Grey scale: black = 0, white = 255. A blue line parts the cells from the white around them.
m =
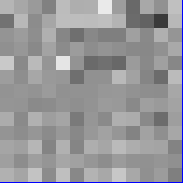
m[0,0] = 181
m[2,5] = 111
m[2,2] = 142
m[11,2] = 158
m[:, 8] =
[157, 179, 127, 143, 104, 185, 152, 153, 175, 150, 186, 155, 199]
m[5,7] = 145
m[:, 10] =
[168, 98, 137, 136, 137, 133, 142, 159, 137, 162, 166, 145, 144]
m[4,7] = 112
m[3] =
[144, 151, 137, 163, 139, 156, 141, 148, 143, 137, 136, 145, 169]
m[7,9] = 137
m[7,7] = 155
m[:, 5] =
[174, 189, 111, 156, 147, 111, 146, 143, 122, 136, 133, 161, 136]
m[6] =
[147, 150, 147, 155, 145, 146, 146, 151, 152, 146, 142, 141, 167]
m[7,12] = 163
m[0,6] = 175
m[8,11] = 108
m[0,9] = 105
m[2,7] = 127
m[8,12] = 158
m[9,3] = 139
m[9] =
[148, 141, 150, 139, 152, 136, 152, 162, 150, 131, 162, 143, 167]
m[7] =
[149, 148, 138, 140, 147, 143, 147, 155, 153, 137, 159, 154, 163]
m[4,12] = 135
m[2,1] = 156
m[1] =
[114, 184, 140, 166, 189, 189, 188, 191, 179, 107, 98, 58, 184]
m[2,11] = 176
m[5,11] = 108

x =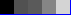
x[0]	0
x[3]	133

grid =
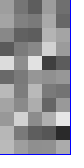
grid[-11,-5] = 158
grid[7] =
[164, 138, 173, 101, 153]
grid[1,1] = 129
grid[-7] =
[220, 142, 226, 63, 92]
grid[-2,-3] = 94
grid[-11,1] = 117
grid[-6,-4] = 122
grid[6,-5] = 185
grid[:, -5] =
[158, 164, 136, 90, 220, 105, 185, 164, 152, 183, 186]
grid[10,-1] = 171
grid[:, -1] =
[111, 103, 164, 155, 92, 151, 115, 153, 230, 42, 171]
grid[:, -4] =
[117, 129, 97, 123, 142, 122, 125, 138, 210, 122, 158]
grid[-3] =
[152, 210, 140, 176, 230]
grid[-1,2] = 143

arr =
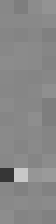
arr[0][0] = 136
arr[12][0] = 54
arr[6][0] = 135
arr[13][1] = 129
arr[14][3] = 139
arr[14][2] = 137
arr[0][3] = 147
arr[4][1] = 139
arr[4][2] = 138
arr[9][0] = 138
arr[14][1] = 139
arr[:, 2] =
[140, 137, 135, 138, 138, 133, 136, 135, 142, 137, 138, 133, 150, 136, 137, 134]
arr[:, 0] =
[136, 137, 134, 136, 140, 136, 135, 139, 134, 138, 138, 136, 54, 135, 137, 141]
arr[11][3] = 140
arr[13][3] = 130
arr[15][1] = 132

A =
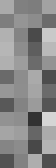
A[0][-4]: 170
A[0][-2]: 125
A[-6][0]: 151
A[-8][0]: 176
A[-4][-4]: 146
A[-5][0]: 88
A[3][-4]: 182
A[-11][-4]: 126
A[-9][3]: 185
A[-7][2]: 170
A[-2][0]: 133
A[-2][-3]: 140
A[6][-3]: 142
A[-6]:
[151, 142, 165, 107]
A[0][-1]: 162

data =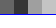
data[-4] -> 101
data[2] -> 159
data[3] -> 196

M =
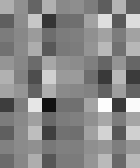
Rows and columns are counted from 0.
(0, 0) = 175
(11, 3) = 86
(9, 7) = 211
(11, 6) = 149
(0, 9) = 96
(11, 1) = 135
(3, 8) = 112
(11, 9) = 184
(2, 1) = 136
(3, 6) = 148
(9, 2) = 190
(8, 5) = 128
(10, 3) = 120
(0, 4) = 137
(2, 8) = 124
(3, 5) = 124
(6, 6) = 130
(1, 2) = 199
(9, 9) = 208
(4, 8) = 148
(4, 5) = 140
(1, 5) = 111
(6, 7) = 97
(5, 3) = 208
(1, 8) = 89
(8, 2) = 160
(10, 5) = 127
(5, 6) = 110
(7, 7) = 253
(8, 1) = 137
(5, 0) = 177
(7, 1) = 127
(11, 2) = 174
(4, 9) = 102
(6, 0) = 163
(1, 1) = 141

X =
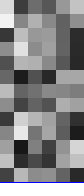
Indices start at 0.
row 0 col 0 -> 217
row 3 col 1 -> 225
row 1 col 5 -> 143
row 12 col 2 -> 140
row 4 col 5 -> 40
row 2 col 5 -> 44
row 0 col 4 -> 152
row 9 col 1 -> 232
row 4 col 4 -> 87
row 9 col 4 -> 93
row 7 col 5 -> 161
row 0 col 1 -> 61
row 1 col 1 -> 134
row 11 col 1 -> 44
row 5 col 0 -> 103
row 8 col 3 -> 161
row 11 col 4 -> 162
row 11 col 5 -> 193
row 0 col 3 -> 87
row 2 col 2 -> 152
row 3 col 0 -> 141
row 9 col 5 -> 28
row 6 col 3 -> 137
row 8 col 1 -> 208
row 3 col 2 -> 140
